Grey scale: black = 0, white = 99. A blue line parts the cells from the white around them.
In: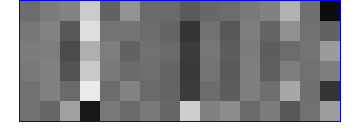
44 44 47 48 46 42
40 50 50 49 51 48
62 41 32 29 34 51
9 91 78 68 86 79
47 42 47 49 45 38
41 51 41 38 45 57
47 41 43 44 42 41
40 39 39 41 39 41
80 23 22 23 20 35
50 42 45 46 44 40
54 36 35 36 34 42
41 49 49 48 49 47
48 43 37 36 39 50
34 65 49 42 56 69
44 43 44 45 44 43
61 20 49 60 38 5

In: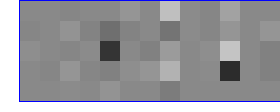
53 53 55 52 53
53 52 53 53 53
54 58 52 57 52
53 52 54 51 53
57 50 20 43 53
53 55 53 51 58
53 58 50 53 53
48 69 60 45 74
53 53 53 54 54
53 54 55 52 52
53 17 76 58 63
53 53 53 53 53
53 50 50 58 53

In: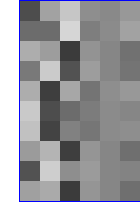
62 32 60 75 78 67 47 67 42 30
66 80 70 26 30 24 79 61 42 63
23 55 24 50 42 65 32 23 83 77
58 60 58 46 48 45 61 57 49 55
52 52 52 54 54 55 52 52 54 53
43 51 43 55 52 59 45 44 63 59

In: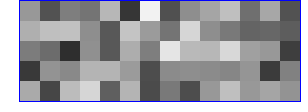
66 22 48 68 59
27 57 42 74 32
73 53 18 75 49
83 70 56 55 45
37 70 34 34 71
70 60 67 76 21
29 30 49 60 94
47 54 89 45 31
30 55 72 83 55
59 54 71 55 64
74 52 84 47 74
59 58 62 39 43
64 23 59 40 65
57 50 24 36 32

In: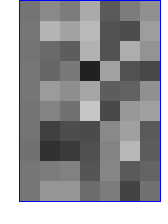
46 46 44 45 45 46 46 45 46 45
58 48 19 25 51 60 40 41 70 53
58 50 23 30 44 55 47 36 63 48
42 33 31 29 77 64 13 69 72 66
48 52 51 53 28 36 63 32 32 35
26 35 71 62 59 38 32 67 30 48
44 39 36 35 62 56 28 57 61 56

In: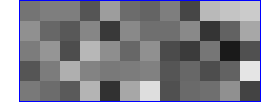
47 33 48 56 45
42 48 58 40 49
35 68 30 34 49
70 51 71 52 33
19 47 55 22 61
65 48 40 53 42
86 50 56 43 39
31 33 29 43 49
41 40 23 53 27
43 30 46 20 72
56 38 10 38 76
26 89 31 65 79

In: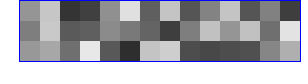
59 49 58
65 78 77
43 35 20
90 37 25
34 54 56
18 47 87
76 39 37
80 24 76
30 49 33
28 75 51
30 58 76
31 75 33
52 43 50
68 88 24

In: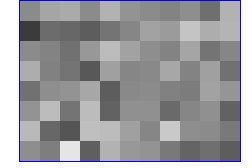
55 72 57 44 67 54 23 54
49 40 73 55 50 51 42 64
89 33 45 57 45 44 40 66
37 74 73 65 34 59 36 54
69 73 38 36 62 73 45 69
59 62 56 53 52 63 52 57
57 52 56 54 53 55 63 54
47 78 41 50 65 51 60 51
39 55 52 48 51 64 76 55
43 54 56 63 62 45 67 43
36 47 38 58 44 52 70 69

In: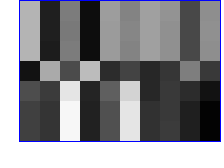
25 25 30 7 70 70 70
20 20 23 66 11 12 12
96 96 89 29 48 47 48
13 13 14 73 5 5 5
31 31 37 17 60 60 61
89 89 82 26 51 52 51
19 19 15 15 62 62 62
23 22 22 21 56 56 57
12 12 17 49 28 28 28
1 1 7 22 55 56 55
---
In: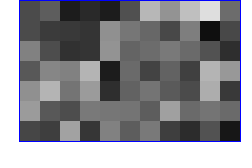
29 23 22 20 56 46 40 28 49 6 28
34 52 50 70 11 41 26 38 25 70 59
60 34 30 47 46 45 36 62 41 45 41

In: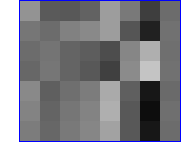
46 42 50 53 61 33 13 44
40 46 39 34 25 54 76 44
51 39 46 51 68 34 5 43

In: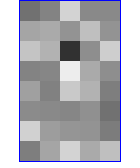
64 66 57 74 57
51 52 92 66 55
54 53 52 56 44
49 64 82 66 74

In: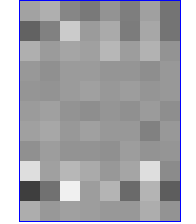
38 50 79 60 66 48 65 45
59 56 60 60 58 58 55 59
60 62 57 55 58 56 60 55
56 61 57 57 56 61 57 58
24 44 93 61 70 41 70 36

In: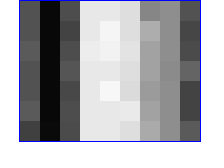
32 3 26 90 95 86 67 55 27
32 3 33 90 90 86 63 54 39
35 3 30 90 90 91 63 55 26

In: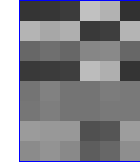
70 65 68 22 24 70
22 23 24 73 68 20
46 49 45 45 47 47
54 57 53 36 40 55

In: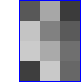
76 50 35
24 78 40

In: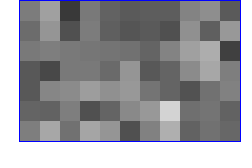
42 58 31 48 37 33 35 31 56 37 59
34 28 47 47 41 58 34 39 54 65 49
39 38 49 31 39 53 59 82 43 45 38
